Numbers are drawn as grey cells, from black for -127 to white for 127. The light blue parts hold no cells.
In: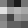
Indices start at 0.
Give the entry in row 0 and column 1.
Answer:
-60
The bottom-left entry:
12
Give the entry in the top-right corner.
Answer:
-13
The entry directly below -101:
53
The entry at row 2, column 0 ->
0

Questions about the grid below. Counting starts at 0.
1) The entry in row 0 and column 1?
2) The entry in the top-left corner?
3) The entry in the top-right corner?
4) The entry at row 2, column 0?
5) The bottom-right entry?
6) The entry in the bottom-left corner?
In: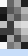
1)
-25
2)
120
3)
-94
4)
-108
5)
-94
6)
120

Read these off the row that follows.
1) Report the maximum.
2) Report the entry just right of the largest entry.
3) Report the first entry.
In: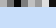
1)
94
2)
-108
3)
52

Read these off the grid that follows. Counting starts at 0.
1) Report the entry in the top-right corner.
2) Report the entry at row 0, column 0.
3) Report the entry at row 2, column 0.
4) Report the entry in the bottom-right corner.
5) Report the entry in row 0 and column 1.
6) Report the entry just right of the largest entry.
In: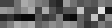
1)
-14
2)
-59
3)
-91
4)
-30
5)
-59
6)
-106
